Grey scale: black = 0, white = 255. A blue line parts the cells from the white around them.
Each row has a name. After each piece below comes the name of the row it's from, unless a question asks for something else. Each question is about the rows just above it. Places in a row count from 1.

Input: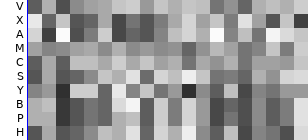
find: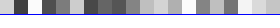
A
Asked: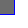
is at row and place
S, 9
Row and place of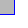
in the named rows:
M, 14
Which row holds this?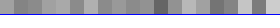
M

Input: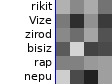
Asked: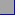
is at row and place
zirod, 3
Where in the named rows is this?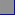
Vize, 3

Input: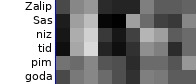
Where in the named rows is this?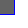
Zalip, 10
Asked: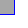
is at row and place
tid, 2
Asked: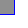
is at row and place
tid, 7
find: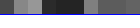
Zalip
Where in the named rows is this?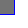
pim, 1
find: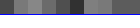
goda

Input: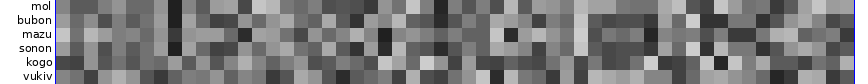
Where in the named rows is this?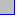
mol, 45
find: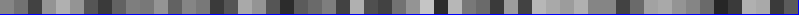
vukiv
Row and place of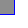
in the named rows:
bubon, 3

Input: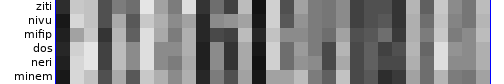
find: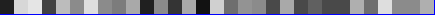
neri
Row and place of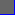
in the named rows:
dos, 27
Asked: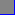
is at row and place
nivu, 29
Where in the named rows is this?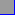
dos, 18

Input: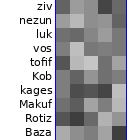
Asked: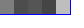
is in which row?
kages
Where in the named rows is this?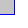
tofif, 3
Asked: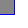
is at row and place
luk, 3
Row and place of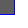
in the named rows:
Makuf, 2

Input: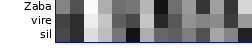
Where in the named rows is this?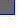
sil, 8
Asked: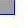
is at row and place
Zaba, 12
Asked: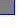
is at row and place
sil, 10

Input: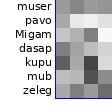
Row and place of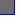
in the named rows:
zeleg, 4
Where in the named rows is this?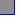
mub, 4
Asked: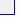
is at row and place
pavo, 3
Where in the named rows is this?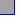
dasap, 2
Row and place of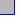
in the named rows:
mub, 2
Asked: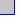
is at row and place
Migam, 1
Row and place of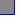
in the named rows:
muser, 2

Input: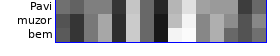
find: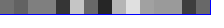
Pavi
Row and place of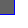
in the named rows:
Pavi, 2
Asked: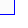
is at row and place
bem, 10

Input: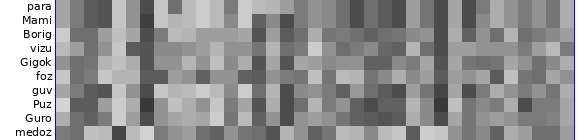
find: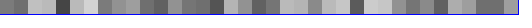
medoz
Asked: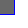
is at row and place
vizu, 24
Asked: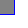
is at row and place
Guro, 36
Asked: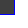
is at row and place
Mami, 7
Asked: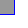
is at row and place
guv, 22

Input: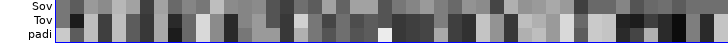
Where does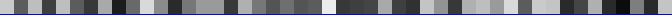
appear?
padi
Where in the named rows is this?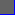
Sov, 21
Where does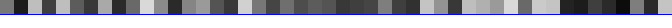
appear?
Tov
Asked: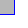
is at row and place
Sov, 5
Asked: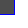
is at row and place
Tov, 22
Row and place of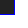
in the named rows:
Tov, 41

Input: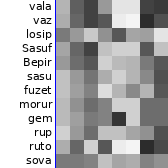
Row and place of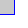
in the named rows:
losip, 3
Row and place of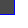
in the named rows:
ruto, 8
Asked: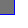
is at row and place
sasu, 3
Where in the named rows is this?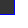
gem, 5
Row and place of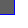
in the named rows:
vala, 2
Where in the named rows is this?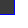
vala, 8

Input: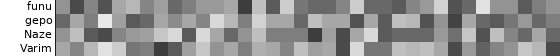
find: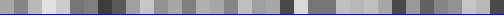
Varim
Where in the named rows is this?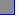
gepo, 9
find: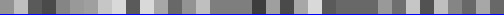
Naze
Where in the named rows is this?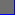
Naze, 29
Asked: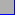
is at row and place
Varim, 15
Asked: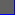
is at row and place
Varim, 31

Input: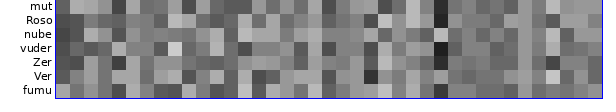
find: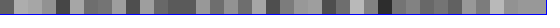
mut
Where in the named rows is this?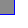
nube, 22
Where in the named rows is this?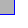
vuder, 12

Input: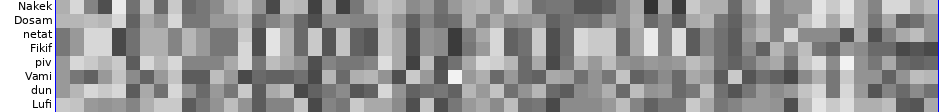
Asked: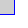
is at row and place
piv, 32
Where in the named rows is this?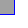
Vami, 37
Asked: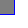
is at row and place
netat, 30

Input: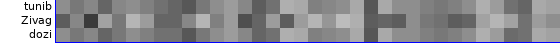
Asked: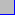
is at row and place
Zivag, 21
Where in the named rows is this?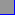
Zivag, 20
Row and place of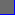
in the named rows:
dozi, 33

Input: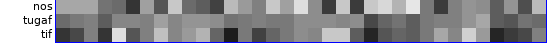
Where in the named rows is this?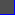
nos, 34
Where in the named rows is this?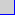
tif, 30

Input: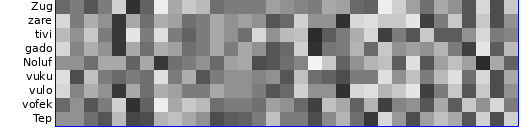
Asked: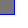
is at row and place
gado, 20
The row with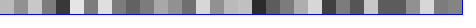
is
tivi
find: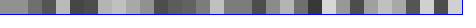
Tep
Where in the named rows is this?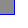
Tep, 20
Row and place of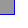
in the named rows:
Tep, 25
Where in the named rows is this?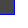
Tep, 6

